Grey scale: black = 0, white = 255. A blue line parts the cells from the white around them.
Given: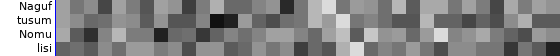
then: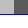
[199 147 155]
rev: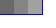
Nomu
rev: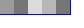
Naguf
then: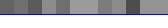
[ 91 105 147]

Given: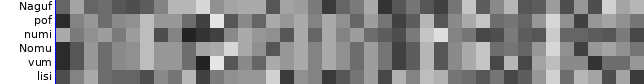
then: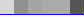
[164 157 123]
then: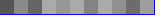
[117  65  93]

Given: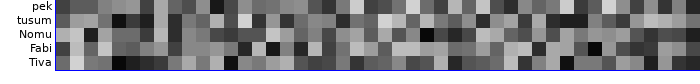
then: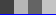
[ 78  45 136]
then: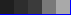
[121 176  16]
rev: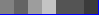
Nomu
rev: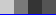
pek
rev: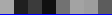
tusum
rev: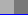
Tiva

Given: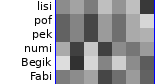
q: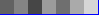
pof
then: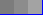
[ 70 111 155]
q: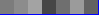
Fabi
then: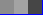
[111 155  98]

